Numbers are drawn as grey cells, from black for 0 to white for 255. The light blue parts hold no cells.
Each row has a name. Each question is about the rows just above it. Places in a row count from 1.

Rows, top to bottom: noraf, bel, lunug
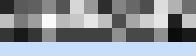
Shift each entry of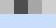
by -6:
[185  72 160 201]
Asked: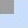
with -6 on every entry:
[152]
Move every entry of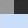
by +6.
[158  51]
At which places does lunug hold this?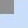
4 9 12
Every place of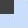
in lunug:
5 6 7 8

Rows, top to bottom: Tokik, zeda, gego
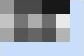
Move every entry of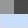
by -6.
[145  67]
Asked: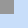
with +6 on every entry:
[157]
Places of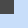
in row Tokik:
2 3

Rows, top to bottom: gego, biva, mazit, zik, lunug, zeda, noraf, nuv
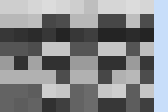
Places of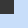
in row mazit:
1 4 6
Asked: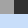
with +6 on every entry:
[169  55]
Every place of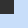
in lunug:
2 4 5 8 9
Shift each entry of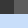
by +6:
[61 99]
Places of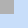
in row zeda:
1 2 3 4 6 7 9
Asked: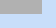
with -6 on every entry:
[171 171 171]

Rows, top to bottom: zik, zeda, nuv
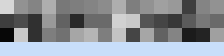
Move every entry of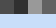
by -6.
[ 70  42 147  92]
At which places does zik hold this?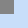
3 7 15
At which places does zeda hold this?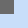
7 8 16
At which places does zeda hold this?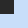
6

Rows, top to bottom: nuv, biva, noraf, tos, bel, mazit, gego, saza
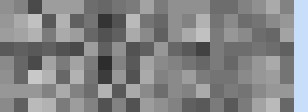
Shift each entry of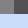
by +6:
[136  88]
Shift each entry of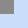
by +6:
[144]
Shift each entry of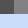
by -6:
[ 76 124]
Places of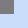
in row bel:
5 7 16
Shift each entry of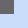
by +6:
[109]

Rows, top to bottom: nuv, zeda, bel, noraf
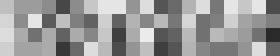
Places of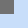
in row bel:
3 15 19
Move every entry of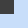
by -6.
[57]
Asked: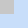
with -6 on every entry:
[193]
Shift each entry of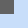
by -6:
[92]
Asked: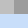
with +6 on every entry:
[197 162]
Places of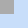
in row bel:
2 4 6 10 17
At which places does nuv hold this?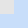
8 9 17 19

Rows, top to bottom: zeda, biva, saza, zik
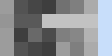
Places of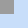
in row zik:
1 5
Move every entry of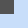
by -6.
[77]
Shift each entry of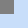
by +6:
[133]
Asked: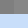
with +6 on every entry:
[133 141]
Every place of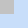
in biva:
4 5 6 7
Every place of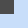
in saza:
4
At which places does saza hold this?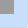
1

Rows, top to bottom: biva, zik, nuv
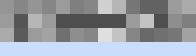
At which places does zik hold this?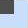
5 6 7 8 9 12
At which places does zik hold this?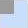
1 4 10
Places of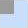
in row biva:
5 13
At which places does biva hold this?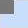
10
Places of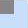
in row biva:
2 4 7
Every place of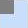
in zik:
14

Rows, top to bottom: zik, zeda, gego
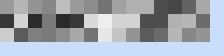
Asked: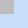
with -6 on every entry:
[184]
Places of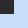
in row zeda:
3 5
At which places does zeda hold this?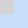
2 9 10
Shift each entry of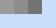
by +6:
[160 147 121]
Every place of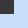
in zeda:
1 6
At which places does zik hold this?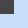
13

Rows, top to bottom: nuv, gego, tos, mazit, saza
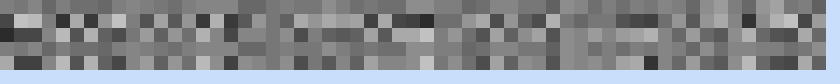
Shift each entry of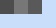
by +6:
[ 83 125  95]
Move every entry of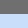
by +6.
[117 117]
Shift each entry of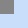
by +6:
[139]
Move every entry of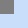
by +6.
[132]
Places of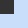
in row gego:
5 54
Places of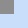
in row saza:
16 18 21 30 33 38 41 43 53
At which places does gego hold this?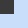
7 15 17

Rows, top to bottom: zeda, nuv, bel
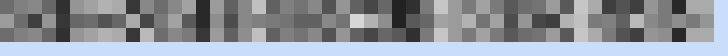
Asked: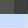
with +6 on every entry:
[89 69]
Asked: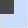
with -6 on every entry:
[65]
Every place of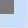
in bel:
14 31 34 36 44
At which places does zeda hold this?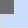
1 12 38
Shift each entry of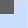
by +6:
[103]

